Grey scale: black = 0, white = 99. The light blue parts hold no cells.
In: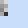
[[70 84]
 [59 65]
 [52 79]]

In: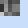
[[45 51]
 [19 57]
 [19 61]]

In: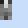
[[12 86]
 [43 80]
 [47 49]]

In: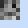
[[18 35]
 [16 48]
 [40 57]]

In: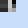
[[21 21]
 [26 26]
 [16 16]]

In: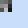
[[45 42]
 [55 60]
 [32 75]]

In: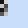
[[ 7 82]
 [77 29]
 [10 46]]

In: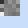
[[19 45]
 [62 49]
 [38 53]]
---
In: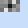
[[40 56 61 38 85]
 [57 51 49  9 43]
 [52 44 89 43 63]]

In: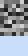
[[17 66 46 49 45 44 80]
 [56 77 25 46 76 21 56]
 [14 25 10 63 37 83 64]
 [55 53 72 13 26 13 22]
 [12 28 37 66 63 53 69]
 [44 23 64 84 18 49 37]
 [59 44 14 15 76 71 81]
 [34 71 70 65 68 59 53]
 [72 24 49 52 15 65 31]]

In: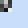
[[20 47 78]
 [26 23 58]
 [92 30  8]]

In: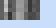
[[30 37 74 33 38 59 59 47 22 35]
 [31 36 69 29 39 61 60 45 22 32]
 [30 37 76 36 37 58 58 48 22 36]
 [36 38 50 19 45 64 60 38 30 29]
 [34 37 54 21 44 64 60 39 27 30]]

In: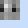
[[57 45 69 60 50]
 [59 30 87 67 40]
 [46 12 67 59  8]
 [55 51 61 56 54]
 [56 49 63 57 53]]

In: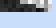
[[94 16 10 16 13 18 68 66 94 78 69 93 55]
 [79 18 15 18 11 22 19 15 20 22 73 78 60]
 [83 20 21 13 17 14  9 18 15 24  6 14 46]]
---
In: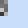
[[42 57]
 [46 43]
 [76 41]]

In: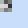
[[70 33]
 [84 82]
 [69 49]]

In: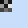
[[ 6 53]
 [60  9]
 [25 43]]

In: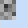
[[51 72]
 [66 19]
 [66 38]]

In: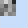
[[63 82]
 [55 34]
 [46 49]]

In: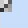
[[78 89]
 [80 29]
 [18 73]]
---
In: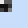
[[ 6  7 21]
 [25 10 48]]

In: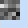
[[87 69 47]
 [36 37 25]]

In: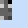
[[80 39 78]
 [38 38 30]]

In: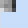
[[64 52 55]
 [85 66 61]]

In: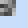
[[23 33 52]
 [65 48 35]]

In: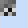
[[47 34 44]
 [42 84  6]]

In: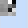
[[56 60 47]
 [53 56 10]]
